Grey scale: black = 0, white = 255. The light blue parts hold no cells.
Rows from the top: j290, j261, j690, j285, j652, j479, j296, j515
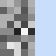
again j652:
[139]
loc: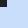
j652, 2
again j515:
[110]
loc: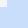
j652, 3
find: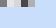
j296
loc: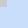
j285, 4
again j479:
[110]

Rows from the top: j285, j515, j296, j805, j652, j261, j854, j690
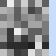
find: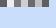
j285
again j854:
[43]
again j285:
[95]
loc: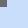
j285, 4
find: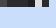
j854

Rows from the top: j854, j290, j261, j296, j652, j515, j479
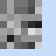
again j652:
[192]
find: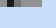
j515
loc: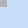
j479, 1
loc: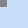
j652, 3
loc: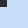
j296, 4

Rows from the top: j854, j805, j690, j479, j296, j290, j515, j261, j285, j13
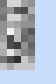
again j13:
[199]
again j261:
[172]
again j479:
[146]

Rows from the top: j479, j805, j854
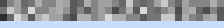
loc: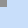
j805, 9
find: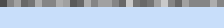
j479
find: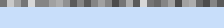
j805

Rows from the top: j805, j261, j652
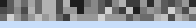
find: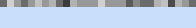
j652
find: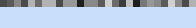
j261
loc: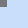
j261, 20
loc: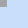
j805, 4

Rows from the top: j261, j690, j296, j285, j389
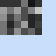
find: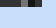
j261
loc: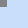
j690, 4
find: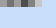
j690
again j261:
[51]

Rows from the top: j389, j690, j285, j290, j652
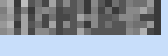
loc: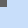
j285, 16
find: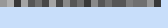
j290
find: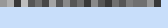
j389

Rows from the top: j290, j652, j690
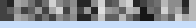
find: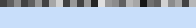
j652
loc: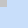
j690, 14
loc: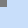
j690, 4
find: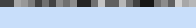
j690
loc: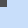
j290, 15

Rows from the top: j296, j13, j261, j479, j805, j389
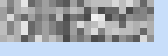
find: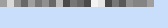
j261
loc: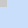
j805, 16

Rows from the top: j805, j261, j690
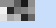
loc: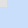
j690, 0
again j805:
[143]
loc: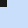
j805, 3
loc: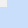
j261, 0

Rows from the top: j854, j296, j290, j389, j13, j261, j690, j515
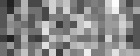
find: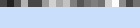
j854
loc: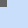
j13, 0
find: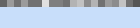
j13

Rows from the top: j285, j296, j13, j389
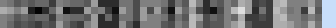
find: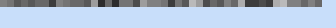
j13
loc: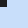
j296, 4
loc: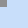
j389, 17

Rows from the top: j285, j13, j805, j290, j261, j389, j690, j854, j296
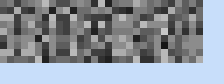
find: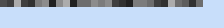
j13
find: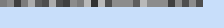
j290
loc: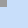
j389, 15

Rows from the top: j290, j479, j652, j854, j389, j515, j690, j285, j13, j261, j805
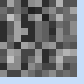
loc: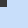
j854, 7
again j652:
[110]
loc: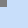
j652, 4

